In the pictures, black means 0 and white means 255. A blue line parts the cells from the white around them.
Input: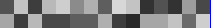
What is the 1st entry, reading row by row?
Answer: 82
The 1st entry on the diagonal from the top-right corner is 72
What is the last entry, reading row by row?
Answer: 206
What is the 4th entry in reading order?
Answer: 185
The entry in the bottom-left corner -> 166
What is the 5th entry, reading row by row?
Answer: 206
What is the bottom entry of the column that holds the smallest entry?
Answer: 41
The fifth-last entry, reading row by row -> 166
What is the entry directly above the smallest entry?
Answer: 195

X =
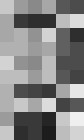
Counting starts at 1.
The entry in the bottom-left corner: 200
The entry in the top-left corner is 200
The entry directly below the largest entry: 211
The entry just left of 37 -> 57
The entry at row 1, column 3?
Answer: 137
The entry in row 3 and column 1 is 167
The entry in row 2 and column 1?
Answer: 167
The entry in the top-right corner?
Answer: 76
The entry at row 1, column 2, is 155
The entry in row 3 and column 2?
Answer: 177
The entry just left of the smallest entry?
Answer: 57
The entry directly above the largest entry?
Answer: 87
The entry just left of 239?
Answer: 200
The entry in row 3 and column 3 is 146
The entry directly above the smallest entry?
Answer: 37
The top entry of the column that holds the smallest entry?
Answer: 167

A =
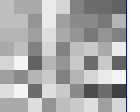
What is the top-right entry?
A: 98
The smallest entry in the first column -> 159
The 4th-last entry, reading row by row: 201
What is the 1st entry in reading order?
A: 190
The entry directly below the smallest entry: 213
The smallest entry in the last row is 148
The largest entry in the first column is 222
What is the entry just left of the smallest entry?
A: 108
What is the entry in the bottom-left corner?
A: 170
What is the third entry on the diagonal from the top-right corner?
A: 120
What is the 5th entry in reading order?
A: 213
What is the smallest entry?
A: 64
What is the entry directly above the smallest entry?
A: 244
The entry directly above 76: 213

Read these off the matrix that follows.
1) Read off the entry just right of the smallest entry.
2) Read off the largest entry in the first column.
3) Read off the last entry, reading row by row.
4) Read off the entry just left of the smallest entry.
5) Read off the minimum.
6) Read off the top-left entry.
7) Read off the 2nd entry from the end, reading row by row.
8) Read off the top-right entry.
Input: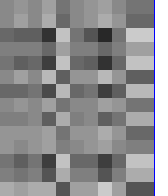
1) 116
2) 172
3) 84
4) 84
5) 40
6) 137
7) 84
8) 116

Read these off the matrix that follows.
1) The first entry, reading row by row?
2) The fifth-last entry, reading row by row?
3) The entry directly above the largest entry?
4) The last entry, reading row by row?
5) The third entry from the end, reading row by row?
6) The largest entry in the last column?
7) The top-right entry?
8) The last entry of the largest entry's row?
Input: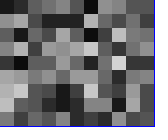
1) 24
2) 63
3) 54
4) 84
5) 144
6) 144
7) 84
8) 54

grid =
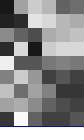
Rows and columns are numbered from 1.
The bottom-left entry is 54
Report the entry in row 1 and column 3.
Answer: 204
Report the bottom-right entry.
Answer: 86
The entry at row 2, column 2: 43
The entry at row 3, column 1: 139
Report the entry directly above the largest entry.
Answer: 172
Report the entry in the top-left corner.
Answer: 24
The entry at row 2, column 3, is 227

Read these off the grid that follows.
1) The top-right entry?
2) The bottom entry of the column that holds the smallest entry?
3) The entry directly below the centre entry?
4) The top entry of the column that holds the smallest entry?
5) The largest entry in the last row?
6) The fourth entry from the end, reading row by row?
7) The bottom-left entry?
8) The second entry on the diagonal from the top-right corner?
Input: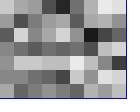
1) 224
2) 178
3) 190
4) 178
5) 190
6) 101
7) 168
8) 178

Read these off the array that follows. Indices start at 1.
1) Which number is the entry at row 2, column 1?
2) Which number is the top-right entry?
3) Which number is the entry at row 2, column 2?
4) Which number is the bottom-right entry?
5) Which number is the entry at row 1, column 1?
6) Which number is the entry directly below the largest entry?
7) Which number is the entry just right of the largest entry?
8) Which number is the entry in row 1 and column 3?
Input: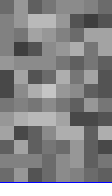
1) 129
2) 107
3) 151
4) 95
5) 107
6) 139
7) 151
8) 95

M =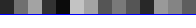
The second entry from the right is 132
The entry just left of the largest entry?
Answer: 11
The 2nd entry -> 112
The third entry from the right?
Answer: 153

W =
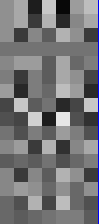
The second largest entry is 209
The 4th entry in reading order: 199
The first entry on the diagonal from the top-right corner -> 189
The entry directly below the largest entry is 156
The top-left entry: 144
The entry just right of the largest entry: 80
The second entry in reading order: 168
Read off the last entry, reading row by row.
92
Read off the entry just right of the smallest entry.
156
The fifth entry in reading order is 8
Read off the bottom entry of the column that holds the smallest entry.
125
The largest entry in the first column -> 156
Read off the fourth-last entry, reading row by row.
115
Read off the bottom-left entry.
104
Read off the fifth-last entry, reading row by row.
104
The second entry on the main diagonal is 168
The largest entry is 230
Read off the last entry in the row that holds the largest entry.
49
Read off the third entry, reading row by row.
29
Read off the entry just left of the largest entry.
29
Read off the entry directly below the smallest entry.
40
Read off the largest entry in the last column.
199

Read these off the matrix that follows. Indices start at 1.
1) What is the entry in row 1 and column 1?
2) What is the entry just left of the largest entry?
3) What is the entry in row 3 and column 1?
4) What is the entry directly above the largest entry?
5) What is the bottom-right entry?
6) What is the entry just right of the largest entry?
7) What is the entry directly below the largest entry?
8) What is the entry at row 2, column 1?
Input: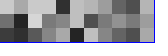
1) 202
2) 36
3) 60
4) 202
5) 169
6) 122
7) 89
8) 112

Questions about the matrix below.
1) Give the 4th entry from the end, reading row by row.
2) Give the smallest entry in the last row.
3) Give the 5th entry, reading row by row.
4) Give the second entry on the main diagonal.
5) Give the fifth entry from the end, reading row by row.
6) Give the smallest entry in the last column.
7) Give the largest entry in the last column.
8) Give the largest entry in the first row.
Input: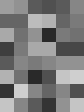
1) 90
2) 52
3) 90
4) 101
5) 134
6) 71
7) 207
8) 158
